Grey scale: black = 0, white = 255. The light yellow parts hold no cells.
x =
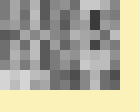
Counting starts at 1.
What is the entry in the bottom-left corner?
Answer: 212
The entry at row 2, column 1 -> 123
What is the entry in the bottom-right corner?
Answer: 101
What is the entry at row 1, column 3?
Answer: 123
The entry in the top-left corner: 123
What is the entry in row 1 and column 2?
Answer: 166
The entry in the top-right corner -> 135
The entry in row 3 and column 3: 123
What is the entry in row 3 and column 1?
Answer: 145

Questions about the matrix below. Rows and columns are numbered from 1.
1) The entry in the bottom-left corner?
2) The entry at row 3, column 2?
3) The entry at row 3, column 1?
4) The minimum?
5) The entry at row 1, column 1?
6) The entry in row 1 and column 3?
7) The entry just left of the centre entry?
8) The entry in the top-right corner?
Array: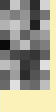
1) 105
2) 199
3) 178
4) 10
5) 63
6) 126
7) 137
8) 211

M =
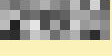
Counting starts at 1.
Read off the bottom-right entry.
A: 131
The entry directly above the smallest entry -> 188
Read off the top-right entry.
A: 87
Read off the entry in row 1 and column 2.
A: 110
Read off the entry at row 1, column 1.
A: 142
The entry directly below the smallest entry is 45
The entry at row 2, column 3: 98
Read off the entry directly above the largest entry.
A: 110
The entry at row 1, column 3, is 131
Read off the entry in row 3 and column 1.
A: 188
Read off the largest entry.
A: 228
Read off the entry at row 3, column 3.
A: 188

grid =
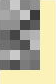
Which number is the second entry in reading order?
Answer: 201
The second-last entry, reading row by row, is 123
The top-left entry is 155
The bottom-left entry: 103
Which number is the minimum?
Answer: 58
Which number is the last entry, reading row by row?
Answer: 112
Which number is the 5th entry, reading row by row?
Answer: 167
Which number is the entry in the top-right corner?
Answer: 144

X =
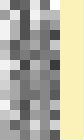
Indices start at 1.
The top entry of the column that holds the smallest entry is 254
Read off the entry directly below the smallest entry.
135
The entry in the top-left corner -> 230
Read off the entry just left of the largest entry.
113
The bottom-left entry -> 168
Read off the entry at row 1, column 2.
90
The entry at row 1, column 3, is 102
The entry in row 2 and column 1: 156
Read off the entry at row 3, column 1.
242
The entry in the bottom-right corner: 90
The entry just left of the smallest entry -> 145
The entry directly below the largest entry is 187
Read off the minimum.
58
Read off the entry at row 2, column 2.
230

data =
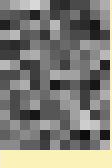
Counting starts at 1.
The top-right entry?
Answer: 173
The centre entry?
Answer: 173
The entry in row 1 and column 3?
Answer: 195
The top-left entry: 138
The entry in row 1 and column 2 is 173
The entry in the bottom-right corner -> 173
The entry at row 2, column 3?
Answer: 74
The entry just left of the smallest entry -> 42
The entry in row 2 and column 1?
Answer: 95
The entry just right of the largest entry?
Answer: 173
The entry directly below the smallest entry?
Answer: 74
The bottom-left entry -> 138
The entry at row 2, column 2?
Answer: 86
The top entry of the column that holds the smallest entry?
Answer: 74
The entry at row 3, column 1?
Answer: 32

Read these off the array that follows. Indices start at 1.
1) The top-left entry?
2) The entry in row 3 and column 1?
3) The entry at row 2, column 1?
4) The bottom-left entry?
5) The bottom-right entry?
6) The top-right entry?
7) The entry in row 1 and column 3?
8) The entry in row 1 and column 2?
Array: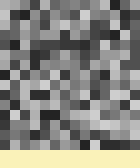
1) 177
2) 177
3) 196
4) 68
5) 80
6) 166
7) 131
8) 166

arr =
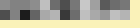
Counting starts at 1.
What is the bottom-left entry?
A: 78
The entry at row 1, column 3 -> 130
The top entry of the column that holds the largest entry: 200
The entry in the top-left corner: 141
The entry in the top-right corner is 119
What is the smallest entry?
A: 28
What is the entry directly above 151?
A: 90
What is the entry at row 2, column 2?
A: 130

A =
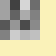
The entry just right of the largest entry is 109
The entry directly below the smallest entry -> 99
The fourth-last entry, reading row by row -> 129
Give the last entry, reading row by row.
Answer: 192
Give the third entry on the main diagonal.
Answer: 75

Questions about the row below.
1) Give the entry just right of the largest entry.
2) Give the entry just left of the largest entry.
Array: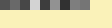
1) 61
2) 71
